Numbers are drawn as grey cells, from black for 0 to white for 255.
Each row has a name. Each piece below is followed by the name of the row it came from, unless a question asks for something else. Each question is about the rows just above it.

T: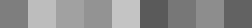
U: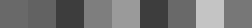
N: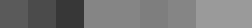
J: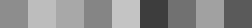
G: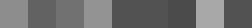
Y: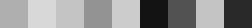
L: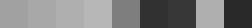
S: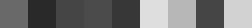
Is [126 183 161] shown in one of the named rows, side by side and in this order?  no
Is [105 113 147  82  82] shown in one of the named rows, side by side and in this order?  no

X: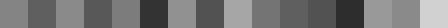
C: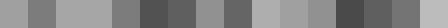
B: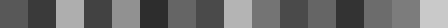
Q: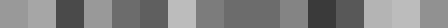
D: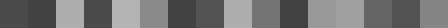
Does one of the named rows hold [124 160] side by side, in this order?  no
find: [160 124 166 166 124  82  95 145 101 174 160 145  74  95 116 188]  C
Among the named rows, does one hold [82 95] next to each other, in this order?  yes

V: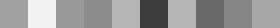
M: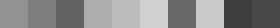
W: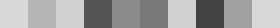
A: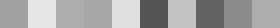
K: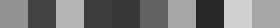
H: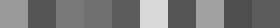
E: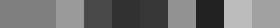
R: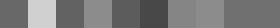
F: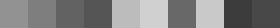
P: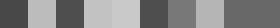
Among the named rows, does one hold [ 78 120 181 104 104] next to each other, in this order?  yes
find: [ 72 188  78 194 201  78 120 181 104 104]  P
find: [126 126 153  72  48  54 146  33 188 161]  E
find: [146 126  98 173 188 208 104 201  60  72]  M

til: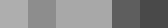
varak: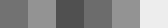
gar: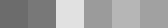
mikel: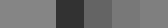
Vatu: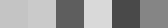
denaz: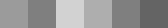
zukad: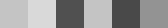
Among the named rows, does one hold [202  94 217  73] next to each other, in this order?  yes
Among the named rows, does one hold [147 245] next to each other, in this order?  no
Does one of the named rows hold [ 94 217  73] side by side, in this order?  yes

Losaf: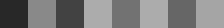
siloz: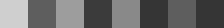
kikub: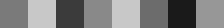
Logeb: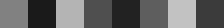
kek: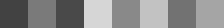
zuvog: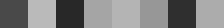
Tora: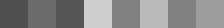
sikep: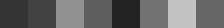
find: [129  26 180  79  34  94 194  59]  Logeb
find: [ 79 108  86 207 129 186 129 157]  Tora
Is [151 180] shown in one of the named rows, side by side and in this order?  no

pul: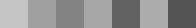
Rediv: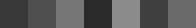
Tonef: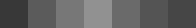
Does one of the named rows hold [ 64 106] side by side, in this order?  yes
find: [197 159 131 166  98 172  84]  pul
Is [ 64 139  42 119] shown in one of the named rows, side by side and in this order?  no
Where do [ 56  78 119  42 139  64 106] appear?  Rediv
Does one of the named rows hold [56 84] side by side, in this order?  no
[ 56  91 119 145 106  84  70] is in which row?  Tonef

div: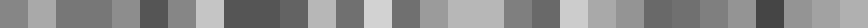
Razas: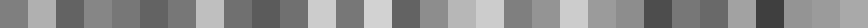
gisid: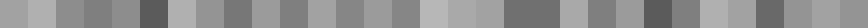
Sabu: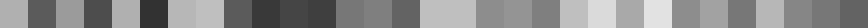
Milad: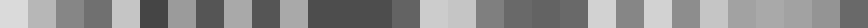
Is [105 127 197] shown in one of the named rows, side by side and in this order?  no
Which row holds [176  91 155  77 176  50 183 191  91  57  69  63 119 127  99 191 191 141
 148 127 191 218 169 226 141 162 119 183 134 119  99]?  Sabu

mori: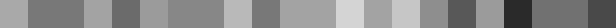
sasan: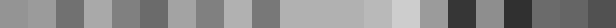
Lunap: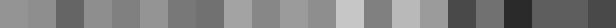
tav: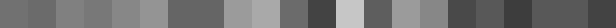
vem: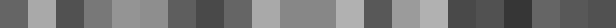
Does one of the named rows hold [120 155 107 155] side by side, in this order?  no
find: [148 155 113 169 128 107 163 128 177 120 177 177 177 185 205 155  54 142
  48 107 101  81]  sasan

